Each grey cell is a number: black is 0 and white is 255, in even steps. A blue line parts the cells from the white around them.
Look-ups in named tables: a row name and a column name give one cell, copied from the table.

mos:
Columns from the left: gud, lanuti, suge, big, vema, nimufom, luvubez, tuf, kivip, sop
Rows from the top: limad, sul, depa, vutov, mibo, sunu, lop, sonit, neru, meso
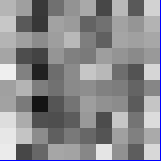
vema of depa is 185
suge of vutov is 67
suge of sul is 55
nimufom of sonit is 153
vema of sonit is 92
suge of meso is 103
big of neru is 95
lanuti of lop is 122
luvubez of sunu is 129
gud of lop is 162
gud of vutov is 165
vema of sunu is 138
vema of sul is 155
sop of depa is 167

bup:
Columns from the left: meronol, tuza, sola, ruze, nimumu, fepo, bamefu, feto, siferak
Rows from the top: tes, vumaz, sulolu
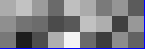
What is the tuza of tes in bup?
194
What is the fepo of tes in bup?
171
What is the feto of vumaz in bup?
64
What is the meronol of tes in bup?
172
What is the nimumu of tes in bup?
191
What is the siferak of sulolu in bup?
98
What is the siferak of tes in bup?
91
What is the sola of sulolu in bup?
77
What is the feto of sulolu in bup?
141
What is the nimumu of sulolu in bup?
243
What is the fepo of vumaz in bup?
193
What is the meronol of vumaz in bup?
143
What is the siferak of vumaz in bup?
152
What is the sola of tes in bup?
155
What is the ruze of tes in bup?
106

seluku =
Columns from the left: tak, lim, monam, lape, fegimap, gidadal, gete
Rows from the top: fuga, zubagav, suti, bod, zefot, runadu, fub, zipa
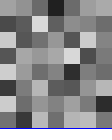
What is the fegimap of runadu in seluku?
87
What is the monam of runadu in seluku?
182
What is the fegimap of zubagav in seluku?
141
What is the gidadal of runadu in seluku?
149
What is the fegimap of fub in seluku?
160
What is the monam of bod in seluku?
152
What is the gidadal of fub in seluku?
122
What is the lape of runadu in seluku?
92
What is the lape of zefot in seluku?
131

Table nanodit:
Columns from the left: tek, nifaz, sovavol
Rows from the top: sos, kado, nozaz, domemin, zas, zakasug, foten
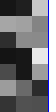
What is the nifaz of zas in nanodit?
23
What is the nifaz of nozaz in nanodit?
139
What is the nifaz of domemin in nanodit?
23
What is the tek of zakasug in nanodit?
156
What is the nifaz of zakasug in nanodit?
106
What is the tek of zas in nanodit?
75
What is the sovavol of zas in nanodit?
157
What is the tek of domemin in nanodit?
20
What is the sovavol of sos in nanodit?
198
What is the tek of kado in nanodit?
166
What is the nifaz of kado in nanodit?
161
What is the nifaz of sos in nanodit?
31
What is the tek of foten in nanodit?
52
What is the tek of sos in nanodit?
22
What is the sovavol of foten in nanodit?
79
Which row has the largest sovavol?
domemin

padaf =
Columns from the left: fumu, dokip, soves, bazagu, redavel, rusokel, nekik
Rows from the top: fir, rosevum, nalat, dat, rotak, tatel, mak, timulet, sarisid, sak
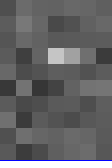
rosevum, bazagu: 73
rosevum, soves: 103
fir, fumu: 79
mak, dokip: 73
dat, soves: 100
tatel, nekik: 117
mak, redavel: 91
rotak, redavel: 92
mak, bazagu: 90
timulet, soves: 91
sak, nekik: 87
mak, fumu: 91
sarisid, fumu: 80

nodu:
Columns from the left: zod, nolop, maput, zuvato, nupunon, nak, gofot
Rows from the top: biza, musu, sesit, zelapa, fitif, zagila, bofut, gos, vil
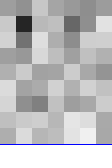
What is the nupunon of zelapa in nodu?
160
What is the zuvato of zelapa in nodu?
190
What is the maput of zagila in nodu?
171
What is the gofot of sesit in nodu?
207
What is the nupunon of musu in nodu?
103
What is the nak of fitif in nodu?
168

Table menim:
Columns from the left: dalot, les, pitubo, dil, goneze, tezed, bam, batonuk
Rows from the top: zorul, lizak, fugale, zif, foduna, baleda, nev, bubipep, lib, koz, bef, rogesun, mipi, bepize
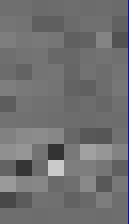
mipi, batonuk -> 110
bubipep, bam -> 110
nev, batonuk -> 112
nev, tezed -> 109
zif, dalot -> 111
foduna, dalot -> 108
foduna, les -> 99
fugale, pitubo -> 121
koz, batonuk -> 131
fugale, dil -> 118
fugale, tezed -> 98
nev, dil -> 112
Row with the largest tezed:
koz

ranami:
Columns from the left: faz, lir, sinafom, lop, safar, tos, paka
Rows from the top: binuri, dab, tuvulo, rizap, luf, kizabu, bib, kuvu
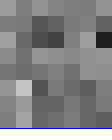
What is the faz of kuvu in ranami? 126
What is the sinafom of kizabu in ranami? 84
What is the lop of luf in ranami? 129
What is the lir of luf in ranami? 109
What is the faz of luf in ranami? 118
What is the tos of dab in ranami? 129
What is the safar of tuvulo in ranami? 128
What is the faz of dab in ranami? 123
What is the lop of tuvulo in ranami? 66
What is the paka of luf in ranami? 143
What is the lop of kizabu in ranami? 121
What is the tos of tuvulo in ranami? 157
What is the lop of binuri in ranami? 132
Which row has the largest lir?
kizabu

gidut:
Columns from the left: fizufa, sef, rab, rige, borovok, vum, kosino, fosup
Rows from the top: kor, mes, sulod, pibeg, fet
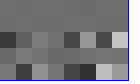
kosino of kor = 110
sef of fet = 63
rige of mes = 109
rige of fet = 117
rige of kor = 110
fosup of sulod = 196
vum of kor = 107
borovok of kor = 109
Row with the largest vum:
sulod

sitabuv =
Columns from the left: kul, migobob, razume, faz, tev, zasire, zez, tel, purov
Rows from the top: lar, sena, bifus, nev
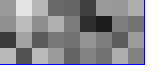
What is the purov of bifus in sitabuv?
156
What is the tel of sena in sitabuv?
126
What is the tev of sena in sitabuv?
124
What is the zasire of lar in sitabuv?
64
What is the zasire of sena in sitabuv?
46
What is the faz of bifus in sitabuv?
120
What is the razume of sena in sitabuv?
142
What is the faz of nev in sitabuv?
155
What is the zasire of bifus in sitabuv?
148
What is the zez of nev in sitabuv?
114
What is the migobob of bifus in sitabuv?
163
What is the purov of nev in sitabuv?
130
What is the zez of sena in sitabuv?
28
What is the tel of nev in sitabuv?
174
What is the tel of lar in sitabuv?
152
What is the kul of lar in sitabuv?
154
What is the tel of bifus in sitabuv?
92
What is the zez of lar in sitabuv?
154
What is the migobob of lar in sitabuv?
228
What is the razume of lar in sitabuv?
183
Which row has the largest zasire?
bifus

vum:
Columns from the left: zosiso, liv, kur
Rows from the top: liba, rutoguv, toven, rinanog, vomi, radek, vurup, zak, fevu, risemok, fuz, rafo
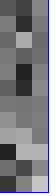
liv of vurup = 116
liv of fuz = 71
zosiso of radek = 96
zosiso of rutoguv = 125
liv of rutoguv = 46
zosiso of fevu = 162
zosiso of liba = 86
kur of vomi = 128
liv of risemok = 179
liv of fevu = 168
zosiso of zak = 145
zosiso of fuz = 112
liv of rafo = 129
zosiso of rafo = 54
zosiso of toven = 104
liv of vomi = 34
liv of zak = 118
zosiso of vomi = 126
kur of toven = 108

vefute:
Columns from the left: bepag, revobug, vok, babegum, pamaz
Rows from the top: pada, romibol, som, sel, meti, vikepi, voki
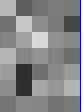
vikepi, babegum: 150
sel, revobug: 133
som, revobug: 161
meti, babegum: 138
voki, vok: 133
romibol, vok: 141
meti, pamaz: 155
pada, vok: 114
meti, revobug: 46
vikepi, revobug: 46
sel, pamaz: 110
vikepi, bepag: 141
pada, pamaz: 120

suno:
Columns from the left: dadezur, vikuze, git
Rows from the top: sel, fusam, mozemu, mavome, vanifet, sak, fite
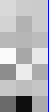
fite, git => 171
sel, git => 203
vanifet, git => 172
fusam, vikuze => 178
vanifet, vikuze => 236
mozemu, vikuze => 182
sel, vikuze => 204
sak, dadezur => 200

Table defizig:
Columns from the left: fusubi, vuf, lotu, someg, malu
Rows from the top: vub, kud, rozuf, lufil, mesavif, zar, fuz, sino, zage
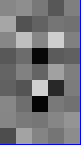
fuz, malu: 113
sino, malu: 148
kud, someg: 117
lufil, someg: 91
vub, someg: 87
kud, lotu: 98
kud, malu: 113
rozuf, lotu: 134
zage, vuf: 163
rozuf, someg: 206
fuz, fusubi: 135
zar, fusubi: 97
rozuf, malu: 128
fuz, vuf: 110
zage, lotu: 132
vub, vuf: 142
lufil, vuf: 108
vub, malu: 127
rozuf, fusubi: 135

